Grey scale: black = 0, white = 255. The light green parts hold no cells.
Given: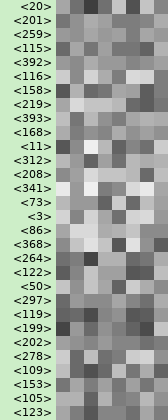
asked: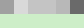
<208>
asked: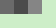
<119>
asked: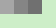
<297>
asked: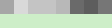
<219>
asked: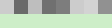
<278>
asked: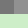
<201>

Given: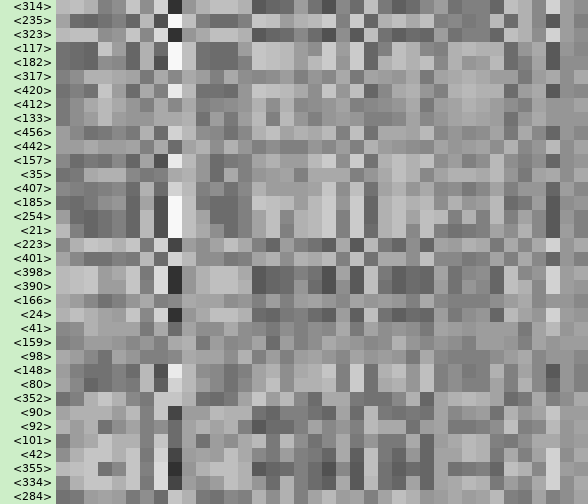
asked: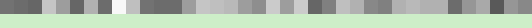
<117>
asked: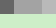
<42>
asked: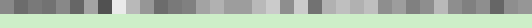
<157>
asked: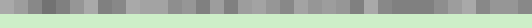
<166>
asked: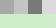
<398>

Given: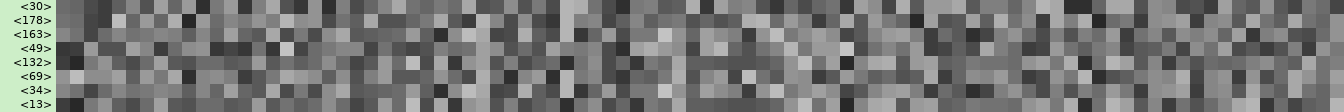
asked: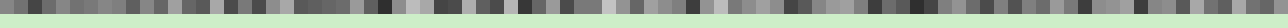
<34>
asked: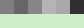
<30>
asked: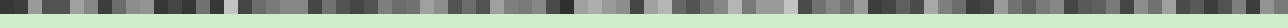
<49>
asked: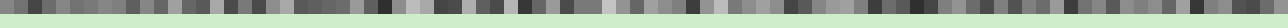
<163>

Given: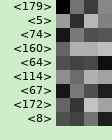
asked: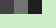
<8>
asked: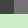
<8>
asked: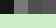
<74>
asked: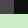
<64>
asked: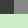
<179>
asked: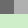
<114>

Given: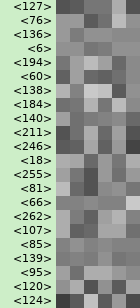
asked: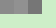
<81>
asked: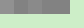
<85>
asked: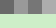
<18>
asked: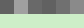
<60>

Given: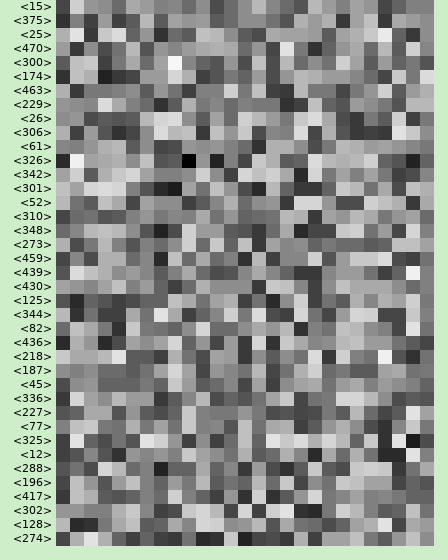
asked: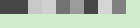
<348>
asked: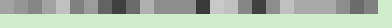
<430>

